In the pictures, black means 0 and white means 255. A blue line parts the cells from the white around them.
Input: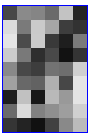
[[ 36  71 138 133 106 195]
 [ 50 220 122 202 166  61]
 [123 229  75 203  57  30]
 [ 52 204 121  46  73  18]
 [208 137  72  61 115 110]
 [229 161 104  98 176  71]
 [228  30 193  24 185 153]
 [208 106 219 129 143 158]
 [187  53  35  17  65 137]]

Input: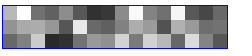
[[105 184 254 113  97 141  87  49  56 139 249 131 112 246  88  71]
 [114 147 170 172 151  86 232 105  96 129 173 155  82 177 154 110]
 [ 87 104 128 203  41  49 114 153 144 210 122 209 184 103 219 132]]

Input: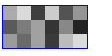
[[149 171 218  63 204  83]
 [ 35  90 124 161  53 136]
 [218 155 106 161  58 188]]

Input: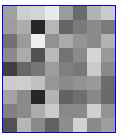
[[203 160 206 212 233 155 107 179]
 [123 157 172  38 182 101 122 139]
 [179 114 154 238 145 170 148 138]
 [153 138 171  81 185 115 138 213]
 [138  64 103 118 157 127 121 202]
 [108 204 205 192 150 138 146 154]
 [106 163 138  39 179  99 111 136]
 [147 129 138 172 202 137 138 207]
 [158  82 182 138  97 141 210 138]]

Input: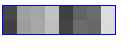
[[221  71 160 166 194  63  99 109]
 [219  64 157 168 191  68 108 104]]

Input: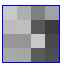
[[162 200 175 128]
 [ 61 188 191  87]
 [ 74 151 150 200]
 [ 79 169 166  91]]
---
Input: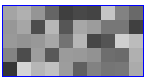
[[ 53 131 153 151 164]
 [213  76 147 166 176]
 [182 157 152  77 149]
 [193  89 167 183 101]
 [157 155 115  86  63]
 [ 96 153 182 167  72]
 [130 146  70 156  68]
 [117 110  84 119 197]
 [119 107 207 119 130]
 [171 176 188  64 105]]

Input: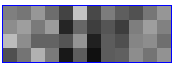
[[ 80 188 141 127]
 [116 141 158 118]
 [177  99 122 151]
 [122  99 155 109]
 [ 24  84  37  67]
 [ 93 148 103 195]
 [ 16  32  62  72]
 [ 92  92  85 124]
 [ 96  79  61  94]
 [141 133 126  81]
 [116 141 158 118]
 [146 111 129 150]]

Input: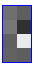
[[ 98  96 119 111]
 [ 94 234  48  94]]

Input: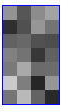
[[117 202 121 129  98  47 147]
 [185 126 169 115 104  80  86]
 [ 99  38 107  55  81 150 140]
 [ 41 150 108  97  77 116 163]]

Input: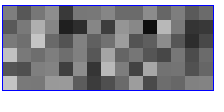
[[196  85 193 122  89 126]
 [121  79 121 111 121  87]
 [120 127 110 197 175 119]
 [153 131 126 105 134 142]
 [154  63 110  83  31  57]
 [ 92 141 128 129  45 119]
 [ 60  53  87  96 134 120]
 [ 79 185 165 113  61 134]
 [106 125 101 157 149 107]
 [157  67 118  83 136 107]
 [ 74 167  85  94  15 140]
 [109 114  71 140 184 102]
 [103 116 119  86 122 126]
 [129  81  76  45  52  90]
 [131 102 107  72  56 107]]

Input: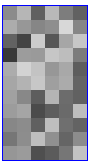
[[150 118 135 156 161 166 172  57  98 172 139]
 [155 141 140 165 136 179 211 156  67 151 182]
 [ 79 190  96  75  93 199 195 154 204 134  96]
 [ 91 144 190  93 180 159 151 198  87 142 185]
 [118 101 111 106 108 171 168 189 166 216 125]
 [195 140  99 190  97 100  93 124 199 134  97]]

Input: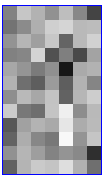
[[ 97 145  99  87 203 142 178 167 129 147 115 130]
 [180 181 173 161 120 185 111 149 134 181 139 198]
 [202 158 135 179 110 167  94 123 212 159 175 178]
 [196 131 120 169 196 195 155 144  81 199 207 145]
 [222 148 248 230 239  98  94  23 127 100 213 190]
 [177 137 148 172 141 182 178 170  73 185 185 136]
 [111  47 197 186 185 205 133 178 163 209 188  68]]

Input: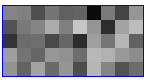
[[147 158  51  82 132]
 [ 99 115 108 121 128]
 [163 102 110 133  79]
 [106 150  73 171 116]
 [149 145 102 128  96]
 [ 77 109  44 198  99]
 [182 184 159 149  11]
 [132 177 118  45 122]
 [ 82 153 182 163  68]
 [109 141  97 188 149]]

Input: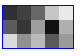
[[219  91  48]
 [144  54  64]
 [186 157 103]
 [ 89  18 198]
 [155 175 233]]
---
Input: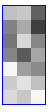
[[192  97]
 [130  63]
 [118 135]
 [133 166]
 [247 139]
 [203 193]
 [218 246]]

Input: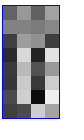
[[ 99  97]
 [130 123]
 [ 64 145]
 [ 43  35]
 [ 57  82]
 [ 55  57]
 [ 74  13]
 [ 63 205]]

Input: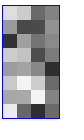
[[221 106]
 [154  75]
 [ 50 116]
 [204  77]
 [156 136]
 [201 205]
 [167 243]
 [235  46]]

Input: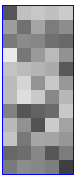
[[ 85 199 203]
 [158 165 141]
 [122 134 105]
 [234 154 146]
 [196 180  89]
 [187 147 152]
 [188 201 183]
 [129  98 200]
 [185  82 163]
 [197 166 151]
 [103 135 125]
 [122 135  63]]

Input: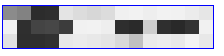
[[139  44 228 215 240 238 241 230]
 [242  68  60 242  46 206  41 241]
 [226  46 232 232 217 234 233 232]]

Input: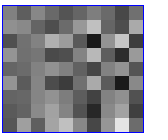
[[129 135  84 126  72]
 [144 100 107 192  78]
 [ 80 130 156  25 198]
 [148 118  79 184  45]
 [101 130 128  70 147]
 [148 133  60 170  26]
 [100 133 125  66 144]
 [ 90 138 132  39 162]
 [ 86  95 192  71 229]]
